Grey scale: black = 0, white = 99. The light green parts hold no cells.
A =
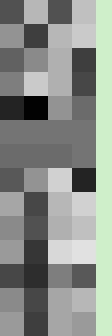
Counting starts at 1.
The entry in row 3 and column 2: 53
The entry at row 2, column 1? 57
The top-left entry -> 31
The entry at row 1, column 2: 71
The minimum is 1
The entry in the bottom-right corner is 60
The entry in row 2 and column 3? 71
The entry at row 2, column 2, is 24
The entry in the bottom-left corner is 60
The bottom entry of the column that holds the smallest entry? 24
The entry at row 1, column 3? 31
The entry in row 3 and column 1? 38
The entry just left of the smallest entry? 14
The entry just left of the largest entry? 84

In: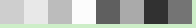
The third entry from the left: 73
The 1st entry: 80
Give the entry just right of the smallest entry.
45

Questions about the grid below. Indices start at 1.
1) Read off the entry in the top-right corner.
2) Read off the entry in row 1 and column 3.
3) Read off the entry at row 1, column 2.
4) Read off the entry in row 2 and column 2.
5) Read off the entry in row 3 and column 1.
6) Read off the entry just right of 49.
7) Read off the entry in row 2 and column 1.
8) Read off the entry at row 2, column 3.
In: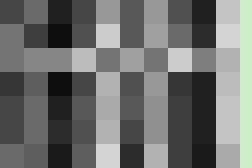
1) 76
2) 13
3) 41
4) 24
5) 45
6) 69
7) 45
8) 6

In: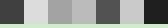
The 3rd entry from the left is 63
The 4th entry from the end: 72
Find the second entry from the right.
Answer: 78

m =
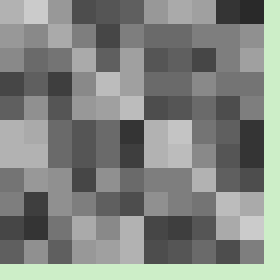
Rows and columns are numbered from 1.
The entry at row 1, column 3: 59
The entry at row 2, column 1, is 59
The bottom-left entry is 37
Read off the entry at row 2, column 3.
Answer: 66
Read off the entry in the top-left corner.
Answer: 69
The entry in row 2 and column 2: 53
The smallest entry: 16
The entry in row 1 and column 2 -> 79
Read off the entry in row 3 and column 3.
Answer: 45
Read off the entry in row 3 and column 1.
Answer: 53
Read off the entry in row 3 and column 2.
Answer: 41
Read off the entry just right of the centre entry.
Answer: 69
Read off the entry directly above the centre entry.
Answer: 73
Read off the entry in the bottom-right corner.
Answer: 49
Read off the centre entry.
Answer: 20
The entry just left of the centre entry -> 41
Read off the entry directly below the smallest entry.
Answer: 56

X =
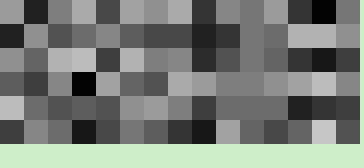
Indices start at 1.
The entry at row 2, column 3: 32
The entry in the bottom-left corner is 24
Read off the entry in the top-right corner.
46
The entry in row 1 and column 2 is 13
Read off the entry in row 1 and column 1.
60
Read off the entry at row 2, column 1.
13
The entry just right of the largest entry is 32
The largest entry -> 77
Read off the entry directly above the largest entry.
20
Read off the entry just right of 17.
32
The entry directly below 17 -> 60
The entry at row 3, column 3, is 69

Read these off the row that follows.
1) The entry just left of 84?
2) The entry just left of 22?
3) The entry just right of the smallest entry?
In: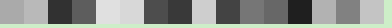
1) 87
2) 30
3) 69

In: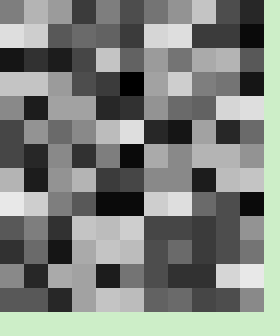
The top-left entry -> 49
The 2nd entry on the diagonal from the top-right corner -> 23
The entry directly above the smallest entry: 38
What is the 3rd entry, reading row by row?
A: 60
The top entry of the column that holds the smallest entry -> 30
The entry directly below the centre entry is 27
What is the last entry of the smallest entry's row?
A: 8
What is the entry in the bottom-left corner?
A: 34
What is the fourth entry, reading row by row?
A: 23
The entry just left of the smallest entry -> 23
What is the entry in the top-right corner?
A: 15
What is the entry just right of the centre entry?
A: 66
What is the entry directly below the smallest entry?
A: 19
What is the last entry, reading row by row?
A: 53
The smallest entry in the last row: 15
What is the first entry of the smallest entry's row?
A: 76
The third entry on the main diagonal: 11
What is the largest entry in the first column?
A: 90
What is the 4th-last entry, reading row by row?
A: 41
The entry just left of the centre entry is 49
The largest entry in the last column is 90
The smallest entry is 0
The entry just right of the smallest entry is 63

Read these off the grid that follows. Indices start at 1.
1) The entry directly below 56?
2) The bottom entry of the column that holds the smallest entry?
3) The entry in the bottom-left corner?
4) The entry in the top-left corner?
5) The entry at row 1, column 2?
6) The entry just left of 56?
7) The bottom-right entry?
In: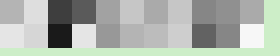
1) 52
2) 10
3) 89
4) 70
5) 86
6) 52
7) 96

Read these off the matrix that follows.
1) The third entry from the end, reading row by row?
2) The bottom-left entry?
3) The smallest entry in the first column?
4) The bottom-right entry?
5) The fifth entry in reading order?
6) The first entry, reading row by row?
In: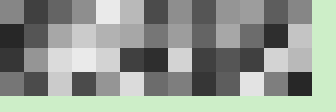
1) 88
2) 46
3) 15
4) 15
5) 91
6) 52
